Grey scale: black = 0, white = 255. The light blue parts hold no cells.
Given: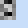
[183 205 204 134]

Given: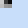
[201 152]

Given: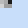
[186 158]

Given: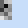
[ 98  10 138]

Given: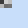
[ 59 109]

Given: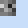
[129 144 139  88]

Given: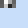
[ 90 199]

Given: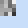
[141 193 165  52]
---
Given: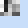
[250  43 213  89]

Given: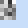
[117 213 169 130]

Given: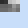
[ 44  97 119]

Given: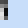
[ 75 120]

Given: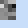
[101 112  75 151]

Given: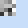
[184 195  41 187]

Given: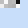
[190 189]

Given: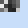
[90 64 39]

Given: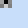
[162 206]
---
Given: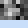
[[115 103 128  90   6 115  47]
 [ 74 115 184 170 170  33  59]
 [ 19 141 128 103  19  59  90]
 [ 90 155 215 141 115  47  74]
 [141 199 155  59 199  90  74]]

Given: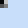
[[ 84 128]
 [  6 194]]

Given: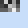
[[ 70  44 194 167  82]
 [ 96  96 141 238 128]
 [ 57 207  32 155  44]]

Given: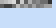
[[ 93  63  63 109 188 135 161 121 161 121 135 161 161]
 [175 188 203 217  77 203  93 175 121 135 109 109  50]]

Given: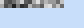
[[169  76 108  32 124  47  63 181 124 138  92 207 221 138 193 108]
 [207  92  76 108 154 207  92  76 169 221 138 181 154 154 108 193]]

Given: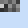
[[200  45 145  89 145]
 [ 45  60 102  74 116]
 [116 129  89 129  60]]
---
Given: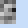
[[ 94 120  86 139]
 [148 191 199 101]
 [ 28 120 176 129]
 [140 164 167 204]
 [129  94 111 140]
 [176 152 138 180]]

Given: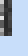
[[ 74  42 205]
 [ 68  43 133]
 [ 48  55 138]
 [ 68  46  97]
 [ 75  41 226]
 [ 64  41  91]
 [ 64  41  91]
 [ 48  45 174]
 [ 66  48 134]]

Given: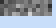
[[102 140 118 139 141  93 127 109 113  91  82 117  50]
 [ 46 124 119  74 123 114 121 144 174 112 103  85  99]
 [ 83 132 119 151  90 150  74 124  79 102 102 131  87]
 [133 141 115 128 132 208 115 109 155 170 106 142  80]]

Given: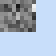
[[ 96 139 127 108 145 112 147 141 139]
 [238 116 113  96  24 152 112  57 101]
 [226 144  85 129  56 155  71  77  98]
 [ 69 114 141 136 176  89 157 141 143]
 [ 49 143 147 107 188 126 147 111 148]
 [113 131 105 106  72 137 109 101 133]
 [ 89 123  94 142  87  87  81 138 151]
 [ 94  56 123  84 106 125 121 159 108]]

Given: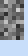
[[ 99  74 143 144 190  95]
 [ 53 119  91 150  86 108]
 [136 207  93 120 159 144]
 [ 99  93 106 126  46 102]
 [ 90 116  70 124 140  60]
 [176 169 128 107 193 135]
 [104  49 172 146 138 117]
 [ 74  79 138 151  68 127]
 [115  82 107 121 174  60]
 [138  44 157 120 105  97]]

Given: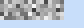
[[115 152 161 211  74 215 199 113 217 114 177 192 199 137 211 117]
 [156 224 169 199 134 138 181 246 174 198 174  86 181 216 179 161]
 [135  69 167 169 176 162 184  58 185 167 126 149 156 158 187 154]
 [221 202 160 209 160 173  95 167 244 116 118 199 166 106 209  84]
 [207 143 164 213 239 174 216 184 149 103 180 160 128 117 114 223]]

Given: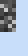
[[ 73  87  76  74]
 [ 58  88 106 186]
 [120  72 201  73]
 [ 59  62  47  73]
 [ 73 150  92  47]
 [190  69  92 151]
 [ 71 185  58  75]
 [153  75  41  61]]

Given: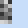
[[ 53 211 134]
 [194 138  66]
 [ 96 162 132]
 [127 114  54]
 [ 53 104  92]
 [163 200 212]]

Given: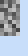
[[184 125  92 138  78]
 [101 172  86 178 135]
 [128 191 174  84  83]
 [143  84 120 100 183]
 [127 104 191 123 181]
 [155 184  82 162 143]
 [176  63 152 203  64]
 [ 69 118 188 180 134]
 [200 115 144  93 151]]
